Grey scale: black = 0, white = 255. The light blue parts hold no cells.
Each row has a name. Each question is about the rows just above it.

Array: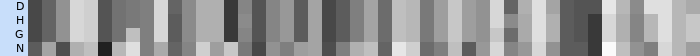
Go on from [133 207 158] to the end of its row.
[199 121  72 146 127 158 164  78 127 176 191 100 230 207 108 127 191  92
 152 215 133 152 215 146  92  92  57 250 191 146 127 215 183 158]
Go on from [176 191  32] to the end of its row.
[183 223 127 170 100 133 207 158 199 121  72 146 127 158 164  78 127 176
 191 100 230 207 108 127 191  92 152 215 133 152 215 146  92  92  57 250
 191 146 127 215 183 158]
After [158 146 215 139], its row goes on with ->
[170 223 176  92  84  57 215 176 133 183 223 183 199]
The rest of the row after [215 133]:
[152 215 146  92  92  57 250 191 146 127 215 183 158]
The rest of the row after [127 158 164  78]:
[127 176 191 100 230 207 108 127 191  92 152 215 133 152 215 146  92  92
  57 250 191 146 127 215 183 158]

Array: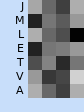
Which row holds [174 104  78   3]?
L
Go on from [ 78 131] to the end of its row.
[ 41 118]
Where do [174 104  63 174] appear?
A
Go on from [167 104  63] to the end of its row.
[174]

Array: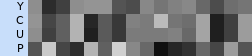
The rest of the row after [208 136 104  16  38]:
[ 50 104  70 156  84]
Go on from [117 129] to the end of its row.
[136 104  76 110 117]
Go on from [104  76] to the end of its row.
[110 117]

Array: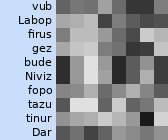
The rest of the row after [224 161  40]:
[ 92 175  61]
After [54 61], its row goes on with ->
[196]

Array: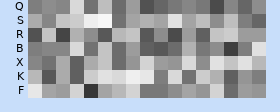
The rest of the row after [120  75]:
[134 102 141]
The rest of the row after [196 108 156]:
[ 96  88 108 177 120 141  63 126 225]
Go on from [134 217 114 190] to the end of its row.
[108 156  82 102 120 134 120  75 134 102 141]
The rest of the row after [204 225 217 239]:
[231 126 217 114 204 177  96 149 126]
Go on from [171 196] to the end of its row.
[108 149 211 156 149 217 141 225 196 225 184]
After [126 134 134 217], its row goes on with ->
[114 196 108 156  96  88 108 177 120 141  63 126 225]
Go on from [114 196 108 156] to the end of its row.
[ 96  88 108 177 120 141  63 126 225]

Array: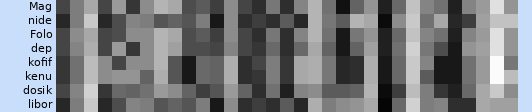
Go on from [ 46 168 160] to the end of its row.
[160]
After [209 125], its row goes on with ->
[132  46  46 168 160 160]
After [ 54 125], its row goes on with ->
[ 54 168 174 119  39  46 174  24 105 201  91  24  24 113 154 251 188]
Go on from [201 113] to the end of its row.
[168  39  62 160 194 194]
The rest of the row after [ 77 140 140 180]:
[168  77  91  62 140  69  46 119  46 132 180 113  24 119 148  32 105 194
 132 113  32 132 154 224 148]
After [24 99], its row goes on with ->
[160  32 113 209 119  77  24 148 160 224 148]

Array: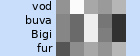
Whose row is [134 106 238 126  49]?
Bigi
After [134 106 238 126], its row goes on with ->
[49]
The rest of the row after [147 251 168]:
[154 182]

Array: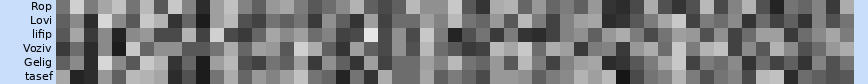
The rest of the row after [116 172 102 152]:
[131 159 193 116 102  36 116  52 172 109 109 166  96 124 102  74 152 152
 144  96 124 138 179 159 185  22  74 116 131 179 124  81 116 131  74 185
 193  44 109  96  81  88]
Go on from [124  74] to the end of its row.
[116 159 152  81 144  66 109 159 159  58 109 138 166 124]

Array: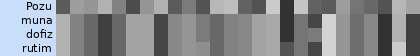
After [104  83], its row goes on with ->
[183 163]
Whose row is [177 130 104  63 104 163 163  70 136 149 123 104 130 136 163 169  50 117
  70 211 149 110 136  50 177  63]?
muna

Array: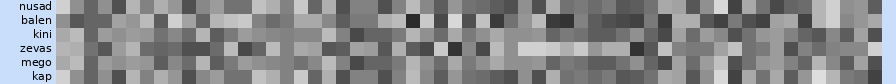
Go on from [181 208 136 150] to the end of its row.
[169]
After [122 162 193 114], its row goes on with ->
[122 156  80 130 108 130 136 136 208]
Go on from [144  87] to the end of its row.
[101 101 162 150 187  93 208 162 101 181 193 201 130 108 122 169 169 136
  93 122 122 175 187  43 201  73 216  80 193  59 114 150 187  59  51 130
  93  80  73  66 122  59 175 175  87  66 122  80  66 162 169  66 181 208
 136 150 169]

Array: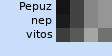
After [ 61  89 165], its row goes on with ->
[114]
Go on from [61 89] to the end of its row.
[165 114]

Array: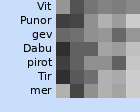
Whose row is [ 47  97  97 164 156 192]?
Dabu
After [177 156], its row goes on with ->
[205]
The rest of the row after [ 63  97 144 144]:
[ 97 198]
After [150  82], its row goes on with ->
[117 131 125 137]
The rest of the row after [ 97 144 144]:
[ 97 198]
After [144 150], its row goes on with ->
[104 150]

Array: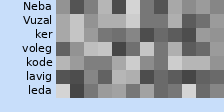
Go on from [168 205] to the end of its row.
[140 119 205 182 182 147]
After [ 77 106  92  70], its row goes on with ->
[ 98 106]
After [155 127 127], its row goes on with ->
[168 205 140 119 205 182 182 147]
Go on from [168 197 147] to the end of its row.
[175 175 205 119 119 175  92 112 155]
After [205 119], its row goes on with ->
[119 175  92 112 155]
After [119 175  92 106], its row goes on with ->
[155]

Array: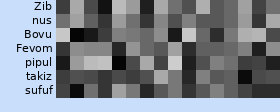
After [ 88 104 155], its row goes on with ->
[ 53 169]
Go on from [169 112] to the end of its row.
[ 80 175  88 104 161  67 112]
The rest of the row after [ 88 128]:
[96 67 45 45]
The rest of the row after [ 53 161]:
[120  39  88 120  53  88 128  96  67  45  45]
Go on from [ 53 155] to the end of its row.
[112  53 134  80 128  88  88 104 155  53 169]

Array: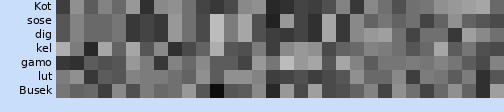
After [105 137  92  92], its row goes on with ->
[ 68 152 118 188 152 166  86 166 131  92 118 118 124 118 131 118  92  74
 131]
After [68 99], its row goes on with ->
[144  99  86  74]
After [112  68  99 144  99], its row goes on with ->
[86 74]
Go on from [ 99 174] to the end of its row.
[ 86  80 124  62 137 152 144  74  99 105 131 124 112  86 105 166  92 118
  80  74]
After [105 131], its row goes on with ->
[124 112  86 105 166  92 118  80  74]
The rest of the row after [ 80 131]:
[ 56 137 112  80 112 118 144 152 159 166 105]
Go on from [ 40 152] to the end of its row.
[ 74 159  74  80  99 131  68 144 112  68 105 144  99  48 159]

